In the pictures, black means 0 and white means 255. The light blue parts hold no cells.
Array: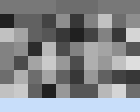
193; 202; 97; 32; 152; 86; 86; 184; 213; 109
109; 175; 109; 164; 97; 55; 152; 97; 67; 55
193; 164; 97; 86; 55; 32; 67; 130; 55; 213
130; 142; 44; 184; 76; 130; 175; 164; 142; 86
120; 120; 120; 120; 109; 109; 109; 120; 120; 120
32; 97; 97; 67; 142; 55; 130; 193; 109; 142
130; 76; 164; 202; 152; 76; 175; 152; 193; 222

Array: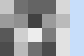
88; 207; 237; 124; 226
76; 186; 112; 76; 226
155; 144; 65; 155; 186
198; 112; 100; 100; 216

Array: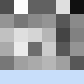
78; 254; 97; 97; 223; 16
170; 235; 109; 203; 87; 148
193; 223; 213; 182; 68; 129
119; 160; 170; 182; 160; 87
148; 119; 138; 148; 87; 138

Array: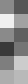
126; 204
173; 185
240; 162
57; 117
138; 96
138; 86

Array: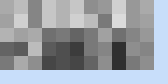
161; 208; 133; 198; 179; 208; 188; 121; 219; 152; 161
170; 188; 133; 198; 179; 198; 142; 152; 208; 152; 170
121; 170; 142; 70; 79; 70; 100; 142; 48; 121; 142
179; 161; 170; 112; 121; 100; 121; 161; 112; 133; 152
100; 91; 188; 91; 79; 60; 121; 133; 48; 142; 133

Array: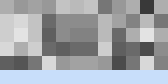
206; 227; 195; 95; 140; 130; 130; 186; 106; 174; 227; 174
206; 216; 195; 106; 140; 140; 140; 186; 162; 130; 186; 118
216; 174; 206; 106; 95; 106; 106; 206; 95; 106; 75; 140
174; 152; 162; 152; 195; 186; 195; 118; 152; 174; 57; 174
95; 85; 118; 216; 152; 162; 162; 152; 75; 118; 216; 130

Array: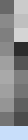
127; 212
104; 203
138; 191
169; 127
160; 116
149; 95
160; 84
116; 75
138; 44

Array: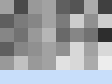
153; 193; 153; 162; 225; 216; 171; 237
95; 134; 144; 162; 144; 216; 162; 216
95; 123; 134; 162; 123; 205; 144; 205
134; 114; 153; 182; 105; 134; 114; 45
162; 74; 153; 162; 95; 84; 171; 64

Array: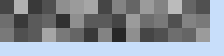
69; 177; 57; 80; 143; 155; 166; 69; 131; 101; 155; 131; 187; 101; 80
121; 80; 90; 166; 121; 101; 57; 131; 39; 143; 69; 80; 110; 101; 155
110; 57; 90; 101; 48; 143; 90; 90; 69; 155; 110; 121; 80; 131; 121
